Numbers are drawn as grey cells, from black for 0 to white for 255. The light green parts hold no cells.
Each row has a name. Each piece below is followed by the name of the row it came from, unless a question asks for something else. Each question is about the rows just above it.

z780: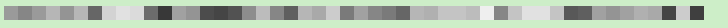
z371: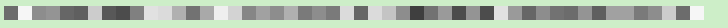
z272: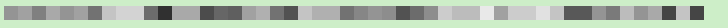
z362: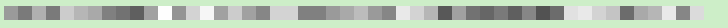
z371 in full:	[108 246 141 148 102  95 204  88  76 128 225 219 176 114 169 239 211 134
 161 141 176 122 141 122 219 102 219 196 141  63 114 154  76 148  76 225
 154 102 141 114 108 148  95 161 161 122 141 204 108 246]
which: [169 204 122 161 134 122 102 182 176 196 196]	z780
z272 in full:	[148 161 128 169 148 161 114 196 211 211 108  48 169 169  76 102  95 161
 176 114  82 196 176 176 114 134 148 141  82 108 141 204 188 188 233 161
 204 204 225 196  88  88 148 122 188 148 169  69 196  69]
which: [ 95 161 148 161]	z780
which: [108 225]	z362

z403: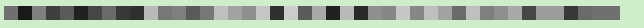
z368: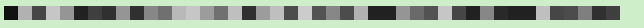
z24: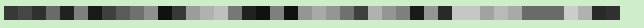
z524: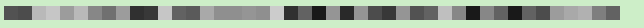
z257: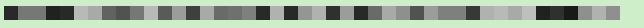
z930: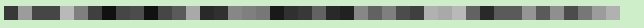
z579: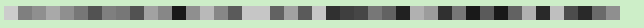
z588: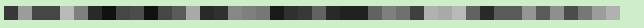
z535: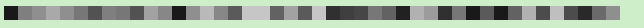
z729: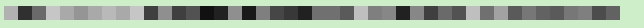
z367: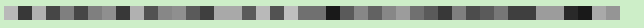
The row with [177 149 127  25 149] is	z24
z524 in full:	[ 82  76 185 198 156 185 135 112 156  48  56 198  98  90 169 143 143 149
 143 204  48  98  25 149  41 149  76  56 149  82  98 191 135  25 135  98
  25  98  76 156 169 177 127  98]
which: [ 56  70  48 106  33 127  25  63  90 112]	z24
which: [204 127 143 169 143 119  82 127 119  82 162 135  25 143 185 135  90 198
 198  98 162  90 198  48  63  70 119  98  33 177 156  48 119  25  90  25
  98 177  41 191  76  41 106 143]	z579

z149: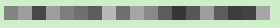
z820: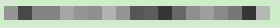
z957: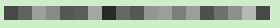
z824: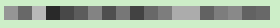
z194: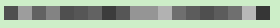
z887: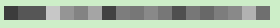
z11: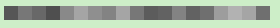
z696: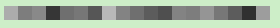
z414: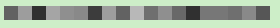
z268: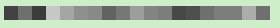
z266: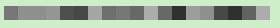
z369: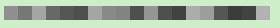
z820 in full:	[149  72 131 131 165 149 143 178 149  86  92  54 104 143 157 137 119  54
 184]
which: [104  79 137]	z11
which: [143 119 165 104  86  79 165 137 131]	z369
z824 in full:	[149 104 184  41  72  92 131  79 119  66 104 125 172 172  98 125 137  98
 104]
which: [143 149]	z266
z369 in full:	[143 119 165 104  86  79 165 137 131  79 149  79  66 172 157  86  60  66
 178]

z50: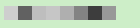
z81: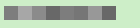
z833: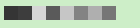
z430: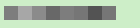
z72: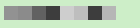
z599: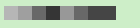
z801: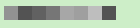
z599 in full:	[182 159 104  53 152 104  69  69]
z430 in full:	[125 167 139 104 125 118  83 118]
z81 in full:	[125 167 139 104 125 118 152 104]
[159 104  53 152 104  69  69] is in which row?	z599
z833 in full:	[ 53  61 214  90 198 131 175 118]

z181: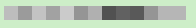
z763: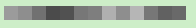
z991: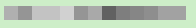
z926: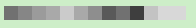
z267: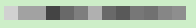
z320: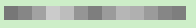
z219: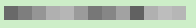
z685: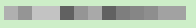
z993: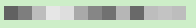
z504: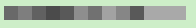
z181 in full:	[189 155 195 162 203 149 176  81  97  89 149 182 182]
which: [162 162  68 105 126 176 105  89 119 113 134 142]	z267
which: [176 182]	z219
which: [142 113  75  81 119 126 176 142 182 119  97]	z763
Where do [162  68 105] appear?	z267

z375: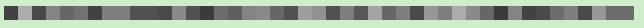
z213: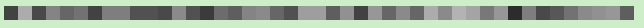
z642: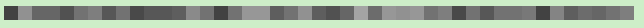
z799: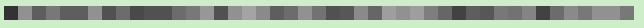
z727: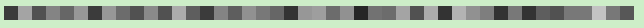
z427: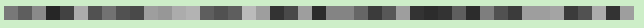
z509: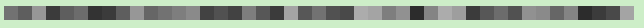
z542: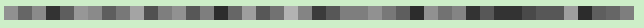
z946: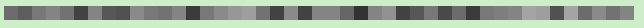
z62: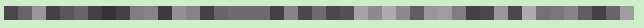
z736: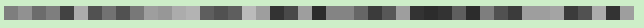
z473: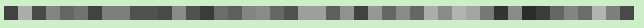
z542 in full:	[145 102 138  51  94 151 138  94 120 164  81 126 145  87 126  44 102 158
  87 114 179 132  59  87 126 126 145 120  94  44 145 114 132  51  87  51
  51  73  87  87 158  44  94 102 126]
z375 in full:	[ 66 172  73 132 102 114  66 126 126  81  81  73 138  81  59 108  94 132
 138 102  81 158 145  81 126  87 164 102 126  73 151 126 172 138 102  59
 132  66  73 108 126  73 151 108 108]
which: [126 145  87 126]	z542

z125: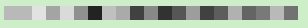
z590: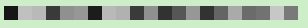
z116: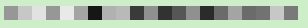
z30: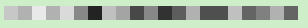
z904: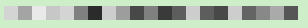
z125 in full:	[185 185 226 164 218 144  35 192 170  65 136  50  86 157  65  93 177 100
 121 185 114]
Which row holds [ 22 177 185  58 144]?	z116

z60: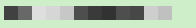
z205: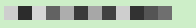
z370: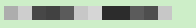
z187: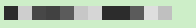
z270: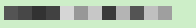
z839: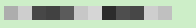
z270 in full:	[ 84  71  50  65 214 151 199  58 180  84 192 159]
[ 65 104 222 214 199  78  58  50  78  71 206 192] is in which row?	z60
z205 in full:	[206  44 214  98 173  58 167  65 206  50  84 111]
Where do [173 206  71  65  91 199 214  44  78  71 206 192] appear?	z839
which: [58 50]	z60
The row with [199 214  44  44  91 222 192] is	z187

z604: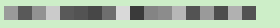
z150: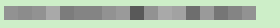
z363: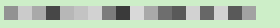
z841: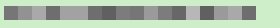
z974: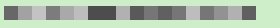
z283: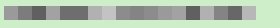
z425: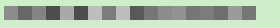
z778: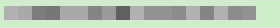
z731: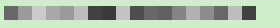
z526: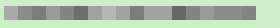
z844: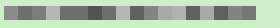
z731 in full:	[103 154 203 169 154 189  65  58 195  77 103  96 132 177 140 103 189  65]
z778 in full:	[177 169 124 118 169 169 132 154  96 177 146 146 140 177 132 177 140 146]
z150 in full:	[146 140 146 169 124 132 132 146 154  89 146 169 162 110 154 118 132 146]
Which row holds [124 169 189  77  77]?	z974
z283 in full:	[154 124  96 162 110 110 177 195 140 132 140 154 162  96 177 132 103 183]
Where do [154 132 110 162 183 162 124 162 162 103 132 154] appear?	z526

